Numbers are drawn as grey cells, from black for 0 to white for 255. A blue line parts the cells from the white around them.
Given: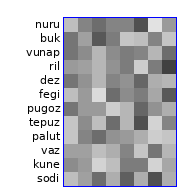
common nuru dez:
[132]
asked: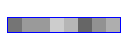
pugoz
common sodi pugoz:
[174]
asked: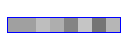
vaz
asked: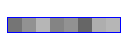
dez
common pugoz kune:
[154]

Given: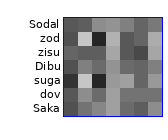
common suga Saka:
[160]
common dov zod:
[88]
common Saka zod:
[81]
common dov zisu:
[88]
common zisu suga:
[101]

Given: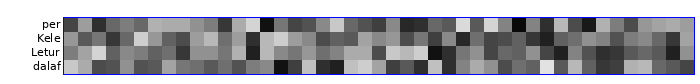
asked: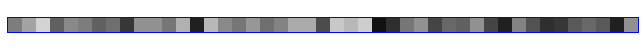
Letur
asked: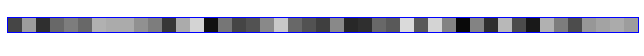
per

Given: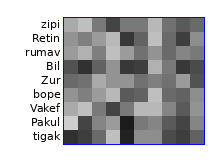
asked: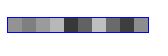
Retin
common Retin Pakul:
[155]
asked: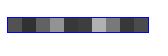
Bil
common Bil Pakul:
[121]
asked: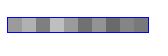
rumav
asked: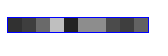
tigak

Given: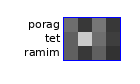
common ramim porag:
[56]
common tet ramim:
[96]
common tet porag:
[110]
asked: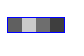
tet
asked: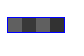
ramim

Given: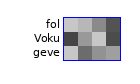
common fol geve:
[199]
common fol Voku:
[199]
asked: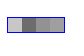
geve
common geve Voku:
[199]

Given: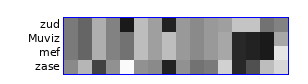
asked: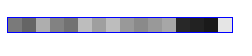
mef
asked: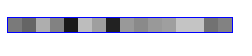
zud
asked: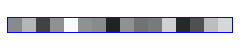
zase

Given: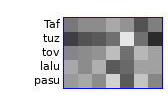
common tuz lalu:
[90]
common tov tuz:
[112]
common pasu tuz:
[90]
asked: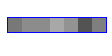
Taf
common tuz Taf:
[83]

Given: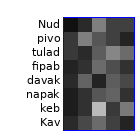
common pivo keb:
[57]
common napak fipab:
[49]
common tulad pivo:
[57]
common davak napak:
[99]
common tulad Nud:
[42]
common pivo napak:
[86]

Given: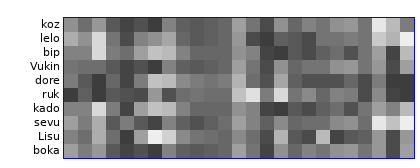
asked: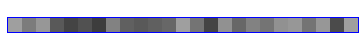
boka
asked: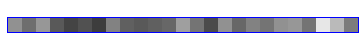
koz
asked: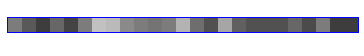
dore
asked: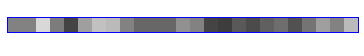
kado

